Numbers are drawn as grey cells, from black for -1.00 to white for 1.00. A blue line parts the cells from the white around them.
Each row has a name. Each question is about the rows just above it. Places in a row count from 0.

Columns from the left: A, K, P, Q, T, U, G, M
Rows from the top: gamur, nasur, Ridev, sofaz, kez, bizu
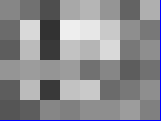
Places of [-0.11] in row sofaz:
4 7
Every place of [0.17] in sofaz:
0 2
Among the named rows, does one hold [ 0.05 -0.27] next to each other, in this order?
yes
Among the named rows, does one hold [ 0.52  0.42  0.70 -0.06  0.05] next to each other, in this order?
no

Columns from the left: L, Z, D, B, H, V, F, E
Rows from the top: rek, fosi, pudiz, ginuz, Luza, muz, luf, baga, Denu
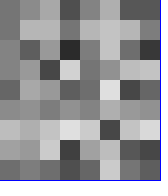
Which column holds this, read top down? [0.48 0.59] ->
V
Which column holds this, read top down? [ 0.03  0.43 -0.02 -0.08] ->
H
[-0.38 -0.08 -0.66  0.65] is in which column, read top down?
B
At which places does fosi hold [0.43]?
1 2 4 6
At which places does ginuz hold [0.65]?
3
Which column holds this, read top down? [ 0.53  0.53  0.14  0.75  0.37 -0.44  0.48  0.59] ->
V
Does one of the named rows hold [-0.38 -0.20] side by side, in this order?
yes

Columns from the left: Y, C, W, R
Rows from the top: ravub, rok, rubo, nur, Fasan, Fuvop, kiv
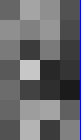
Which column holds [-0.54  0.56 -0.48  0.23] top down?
C
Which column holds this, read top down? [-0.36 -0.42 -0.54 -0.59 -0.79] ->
R
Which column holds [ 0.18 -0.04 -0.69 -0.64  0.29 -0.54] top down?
W
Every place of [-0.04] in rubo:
0 2

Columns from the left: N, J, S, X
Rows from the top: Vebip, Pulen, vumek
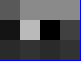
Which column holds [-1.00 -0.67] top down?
S
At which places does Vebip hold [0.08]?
1 2 3
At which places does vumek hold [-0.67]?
0 2
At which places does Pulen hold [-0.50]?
3
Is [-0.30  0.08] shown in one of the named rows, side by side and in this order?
yes
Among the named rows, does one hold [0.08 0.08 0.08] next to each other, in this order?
yes

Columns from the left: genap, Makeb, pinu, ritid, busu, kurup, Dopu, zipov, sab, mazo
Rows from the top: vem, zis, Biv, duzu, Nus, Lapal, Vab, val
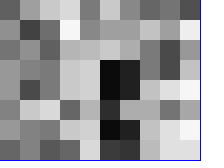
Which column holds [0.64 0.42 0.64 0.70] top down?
busu
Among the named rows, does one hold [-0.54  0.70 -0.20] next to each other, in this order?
no
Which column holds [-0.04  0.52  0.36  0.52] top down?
zipov
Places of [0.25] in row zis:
5 6 8

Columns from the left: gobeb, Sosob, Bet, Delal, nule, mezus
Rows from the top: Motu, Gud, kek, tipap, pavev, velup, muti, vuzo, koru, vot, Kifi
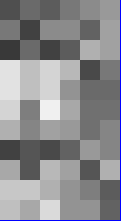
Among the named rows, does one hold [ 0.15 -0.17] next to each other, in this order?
yes
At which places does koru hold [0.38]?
5

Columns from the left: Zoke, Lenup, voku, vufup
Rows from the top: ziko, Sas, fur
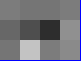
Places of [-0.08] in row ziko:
1 2
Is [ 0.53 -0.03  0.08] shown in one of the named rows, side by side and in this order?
yes
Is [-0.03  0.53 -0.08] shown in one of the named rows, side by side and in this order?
no
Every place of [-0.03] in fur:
2
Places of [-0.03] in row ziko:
0 3
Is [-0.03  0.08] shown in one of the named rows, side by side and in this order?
yes
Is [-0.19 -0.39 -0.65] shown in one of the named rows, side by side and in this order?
yes

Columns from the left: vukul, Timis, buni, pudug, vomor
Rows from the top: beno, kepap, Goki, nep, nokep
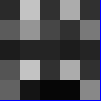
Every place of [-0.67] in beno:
0
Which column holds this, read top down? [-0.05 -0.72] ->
vomor
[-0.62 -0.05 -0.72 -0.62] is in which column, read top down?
vomor
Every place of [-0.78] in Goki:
0 3
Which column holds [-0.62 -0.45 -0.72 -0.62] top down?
buni
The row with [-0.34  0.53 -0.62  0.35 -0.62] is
nep

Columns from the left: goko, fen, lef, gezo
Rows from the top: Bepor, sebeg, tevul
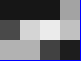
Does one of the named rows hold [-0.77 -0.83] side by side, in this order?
no
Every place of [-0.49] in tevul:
2
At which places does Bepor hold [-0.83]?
0 1 2
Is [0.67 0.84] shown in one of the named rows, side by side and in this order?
yes
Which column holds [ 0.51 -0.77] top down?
gezo

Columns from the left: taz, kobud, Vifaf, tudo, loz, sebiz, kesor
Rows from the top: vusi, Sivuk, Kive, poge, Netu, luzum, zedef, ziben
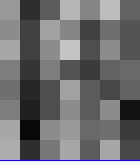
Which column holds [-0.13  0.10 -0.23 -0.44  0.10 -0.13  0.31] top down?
sebiz
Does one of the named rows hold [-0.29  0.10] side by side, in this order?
yes
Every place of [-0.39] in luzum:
2
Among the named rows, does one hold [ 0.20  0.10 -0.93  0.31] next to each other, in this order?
no
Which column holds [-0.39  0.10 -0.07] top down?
Vifaf
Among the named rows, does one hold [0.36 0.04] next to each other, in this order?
no
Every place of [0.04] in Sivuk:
3

